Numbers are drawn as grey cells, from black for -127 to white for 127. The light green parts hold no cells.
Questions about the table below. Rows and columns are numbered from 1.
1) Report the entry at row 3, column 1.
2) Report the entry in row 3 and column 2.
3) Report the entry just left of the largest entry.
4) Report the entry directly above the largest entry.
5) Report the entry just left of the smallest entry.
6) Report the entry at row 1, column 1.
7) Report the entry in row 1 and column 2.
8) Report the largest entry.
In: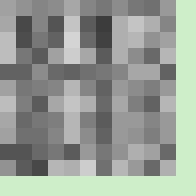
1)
62
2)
-49
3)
-28
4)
69
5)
-35
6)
33
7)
18
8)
84

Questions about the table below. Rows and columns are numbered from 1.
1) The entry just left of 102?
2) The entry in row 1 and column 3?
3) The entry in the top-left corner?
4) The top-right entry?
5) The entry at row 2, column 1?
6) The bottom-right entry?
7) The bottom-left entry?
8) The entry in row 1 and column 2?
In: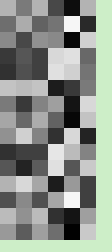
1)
-63
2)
51
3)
51
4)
51
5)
-17
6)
73
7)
25
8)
-5

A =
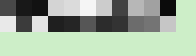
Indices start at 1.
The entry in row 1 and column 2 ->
-103
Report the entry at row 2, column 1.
105
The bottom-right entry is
70
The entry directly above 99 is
-109
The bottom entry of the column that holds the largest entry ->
-41
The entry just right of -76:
-19
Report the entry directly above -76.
-61

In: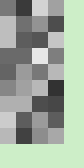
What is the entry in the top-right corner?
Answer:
33
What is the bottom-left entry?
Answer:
56
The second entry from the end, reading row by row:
13
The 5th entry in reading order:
62
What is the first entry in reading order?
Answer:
-7
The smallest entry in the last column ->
-77
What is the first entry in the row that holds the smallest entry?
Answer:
6
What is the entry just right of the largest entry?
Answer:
-1
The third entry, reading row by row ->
83
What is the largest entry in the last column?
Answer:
69
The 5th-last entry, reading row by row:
-34

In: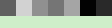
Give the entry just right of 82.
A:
16
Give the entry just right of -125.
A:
-86
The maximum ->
82

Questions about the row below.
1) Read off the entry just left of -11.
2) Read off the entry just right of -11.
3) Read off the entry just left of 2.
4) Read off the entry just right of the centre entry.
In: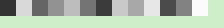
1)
61
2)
-68
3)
-52
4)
73

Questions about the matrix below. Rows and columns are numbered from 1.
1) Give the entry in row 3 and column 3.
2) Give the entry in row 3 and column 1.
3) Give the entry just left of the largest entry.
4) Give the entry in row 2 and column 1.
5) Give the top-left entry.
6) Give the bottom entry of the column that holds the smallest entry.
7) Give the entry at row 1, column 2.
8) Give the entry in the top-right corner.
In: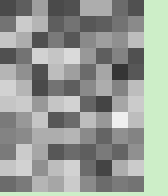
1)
-47
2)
69
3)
24
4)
-12
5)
-53
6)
-5
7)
-33
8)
-47

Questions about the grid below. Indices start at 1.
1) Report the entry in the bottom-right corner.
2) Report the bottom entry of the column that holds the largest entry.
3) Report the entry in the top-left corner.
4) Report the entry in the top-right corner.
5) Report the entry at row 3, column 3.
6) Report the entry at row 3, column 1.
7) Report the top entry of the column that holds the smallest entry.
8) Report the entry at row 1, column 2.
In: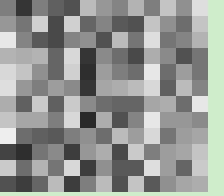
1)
45
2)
-46
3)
-2
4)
94
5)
-38
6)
102
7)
59
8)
-74
